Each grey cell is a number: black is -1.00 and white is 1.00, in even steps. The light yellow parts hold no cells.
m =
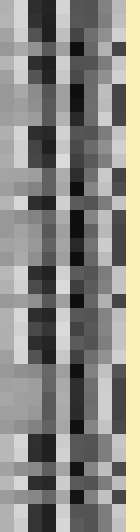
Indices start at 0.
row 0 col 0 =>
0.39
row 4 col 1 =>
0.66
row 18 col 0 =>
0.19
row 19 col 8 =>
0.52
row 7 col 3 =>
-0.30
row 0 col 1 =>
0.68
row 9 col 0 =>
0.37
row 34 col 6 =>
-0.35
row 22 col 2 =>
-0.64
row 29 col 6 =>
-0.13
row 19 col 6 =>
-0.34
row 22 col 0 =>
0.39
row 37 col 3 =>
-0.73
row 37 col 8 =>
0.51
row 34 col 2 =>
-0.64
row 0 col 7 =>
0.02
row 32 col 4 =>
0.64
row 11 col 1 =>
0.62
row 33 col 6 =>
0.04
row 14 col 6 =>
-0.34
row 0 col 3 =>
-0.72
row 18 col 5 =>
-0.88
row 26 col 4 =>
0.25
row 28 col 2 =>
0.24
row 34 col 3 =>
-0.69
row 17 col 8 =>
-0.46
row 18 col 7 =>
0.47
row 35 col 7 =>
0.51
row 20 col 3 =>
-0.65
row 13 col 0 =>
0.24
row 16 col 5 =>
-0.88
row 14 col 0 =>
0.41
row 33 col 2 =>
0.07
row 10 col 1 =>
0.62
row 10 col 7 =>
0.12
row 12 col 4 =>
0.36
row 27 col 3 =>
-0.21

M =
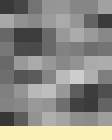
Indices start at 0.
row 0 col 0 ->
-0.55
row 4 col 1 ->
0.20
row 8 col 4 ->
0.29
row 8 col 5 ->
0.11
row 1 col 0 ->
0.32
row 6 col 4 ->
0.19
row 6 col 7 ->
-0.39
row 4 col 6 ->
0.33
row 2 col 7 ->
0.07
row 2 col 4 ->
0.20
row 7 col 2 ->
0.20
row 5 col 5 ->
0.61
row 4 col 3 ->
0.19
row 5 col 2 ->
-0.29
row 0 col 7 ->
0.26
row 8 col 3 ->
0.37
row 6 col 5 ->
-0.27
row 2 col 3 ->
-0.18
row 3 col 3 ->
-0.18
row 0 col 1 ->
-0.45
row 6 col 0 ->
0.00

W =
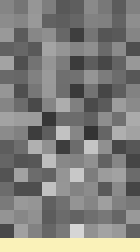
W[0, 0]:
0.04
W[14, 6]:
0.04
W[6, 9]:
0.02
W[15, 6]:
-0.13
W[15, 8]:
-0.20
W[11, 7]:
-0.23
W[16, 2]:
0.02
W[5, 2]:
0.01
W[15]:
[0.16, 0.06, 0.14, -0.28, -0.16, -0.22, -0.13, -0.06, -0.20, 0.20]
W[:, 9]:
[0.01, 0.11, 0.04, -0.39, 0.19, -0.32, 0.02, 0.08, 0.34, 0.27, -0.32, -0.46, -0.16, -0.46, -0.06, 0.20, -0.23]
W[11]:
[-0.21, -0.34, -0.32, 0.49, 0.07, 0.03, 0.14, -0.23, 0.05, -0.46]
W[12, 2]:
-0.15
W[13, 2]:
-0.39
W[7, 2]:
-0.43
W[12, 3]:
-0.22
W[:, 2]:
[0.18, 0.20, 0.06, -0.30, -0.10, 0.01, -0.07, -0.43, 0.22, -0.52, 0.38, -0.32, -0.15, -0.39, 0.17, 0.14, 0.02]
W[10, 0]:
-0.27
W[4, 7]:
-0.44
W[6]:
[0.18, -0.38, -0.07, 0.20, -0.14, -0.55, -0.10, -0.45, -0.26, 0.02]
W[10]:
[-0.27, -0.14, 0.38, 0.13, -0.52, -0.15, 0.54, 0.13, -0.44, -0.32]
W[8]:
[0.28, 0.23, 0.22, -0.58, -0.15, -0.15, -0.24, 0.11, -0.12, 0.34]
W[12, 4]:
0.17
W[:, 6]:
[0.08, 0.02, -0.08, 0.12, -0.27, 0.17, -0.10, -0.42, -0.24, -0.60, 0.54, 0.14, -0.02, 0.10, 0.04, -0.13, 0.14]
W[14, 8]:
0.01
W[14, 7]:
0.25
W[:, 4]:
[-0.31, -0.26, -0.19, 0.17, -0.03, -0.13, -0.14, 0.36, -0.15, 0.52, -0.52, 0.07, 0.17, 0.18, -0.12, -0.16, -0.05]
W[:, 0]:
[0.04, 0.10, 0.20, -0.24, 0.28, -0.18, 0.18, 0.04, 0.28, 0.09, -0.27, -0.21, -0.35, -0.15, -0.04, 0.16, -0.43]
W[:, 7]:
[-0.06, 0.00, -0.33, -0.17, -0.44, -0.03, -0.45, -0.29, 0.11, -0.21, 0.13, -0.23, 0.22, -0.30, 0.25, -0.06, 0.28]

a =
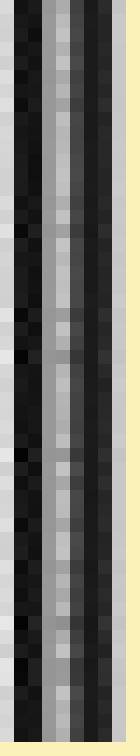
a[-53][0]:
0.70
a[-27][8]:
0.57
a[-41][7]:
-0.71
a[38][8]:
0.56
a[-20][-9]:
0.63
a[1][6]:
-0.78
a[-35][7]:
-0.69
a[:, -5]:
[0.35, 0.46, 0.52, 0.39, 0.52, 0.33, 0.42, 0.28, 0.49, 0.43, 0.44, 0.49, 0.52, 0.50, 0.37, 0.51, 0.26, 0.53, 0.44, 0.51, 0.50, 0.52, 0.23, 0.51, 0.38, 0.15, 0.42, 0.49, 0.41, 0.40, 0.36, 0.48, 0.18, 0.52, 0.31, 0.48, 0.46, 0.30, 0.50, 0.52, 0.27, 0.42, 0.32, 0.44, 0.13, 0.35, 0.52, 0.20, 0.21, 0.52, 0.40, 0.45, 0.38]
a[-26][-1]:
0.59
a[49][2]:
-0.86
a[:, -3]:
[-0.80, -0.78, -0.79, -0.79, -0.79, -0.79, -0.79, -0.78, -0.80, -0.80, -0.78, -0.79, -0.79, -0.78, -0.80, -0.79, -0.81, -0.79, -0.80, -0.80, -0.80, -0.77, -0.79, -0.80, -0.79, -0.79, -0.80, -0.79, -0.78, -0.80, -0.78, -0.79, -0.80, -0.80, -0.80, -0.81, -0.80, -0.80, -0.80, -0.79, -0.81, -0.80, -0.78, -0.80, -0.82, -0.81, -0.79, -0.81, -0.80, -0.79, -0.80, -0.80, -0.80]
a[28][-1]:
0.57
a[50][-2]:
-0.68
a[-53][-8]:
-0.86
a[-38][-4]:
-0.45
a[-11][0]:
0.71
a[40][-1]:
0.54
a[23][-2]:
-0.70
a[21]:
[0.63, -0.77, -0.88, 0.20, 0.52, -0.44, -0.77, -0.72, 0.59]
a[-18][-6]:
0.18
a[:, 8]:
[0.54, 0.58, 0.58, 0.56, 0.56, 0.56, 0.56, 0.55, 0.57, 0.57, 0.58, 0.57, 0.58, 0.59, 0.57, 0.58, 0.56, 0.58, 0.55, 0.57, 0.56, 0.59, 0.55, 0.57, 0.56, 0.54, 0.57, 0.59, 0.57, 0.56, 0.56, 0.59, 0.54, 0.56, 0.56, 0.56, 0.56, 0.55, 0.56, 0.58, 0.54, 0.56, 0.55, 0.58, 0.53, 0.57, 0.59, 0.55, 0.54, 0.57, 0.57, 0.57, 0.56]
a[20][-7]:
-0.86
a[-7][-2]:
-0.73
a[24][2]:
-0.82
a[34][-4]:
-0.53
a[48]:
[0.77, -0.93, -0.75, 0.17, 0.21, -0.56, -0.80, -0.63, 0.54]
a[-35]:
[0.66, -0.82, -0.83, 0.19, 0.44, -0.46, -0.80, -0.69, 0.55]
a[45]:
[0.72, -0.87, -0.80, 0.18, 0.35, -0.51, -0.81, -0.67, 0.57]
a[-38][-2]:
-0.72
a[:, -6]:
[0.18, 0.20, 0.20, 0.19, 0.19, 0.18, 0.19, 0.19, 0.19, 0.19, 0.20, 0.19, 0.19, 0.20, 0.18, 0.20, 0.17, 0.19, 0.19, 0.19, 0.19, 0.20, 0.18, 0.19, 0.19, 0.17, 0.19, 0.19, 0.19, 0.19, 0.19, 0.19, 0.17, 0.19, 0.18, 0.18, 0.18, 0.18, 0.19, 0.20, 0.17, 0.19, 0.19, 0.19, 0.16, 0.18, 0.20, 0.17, 0.17, 0.20, 0.19, 0.19, 0.18]
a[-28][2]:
-0.74
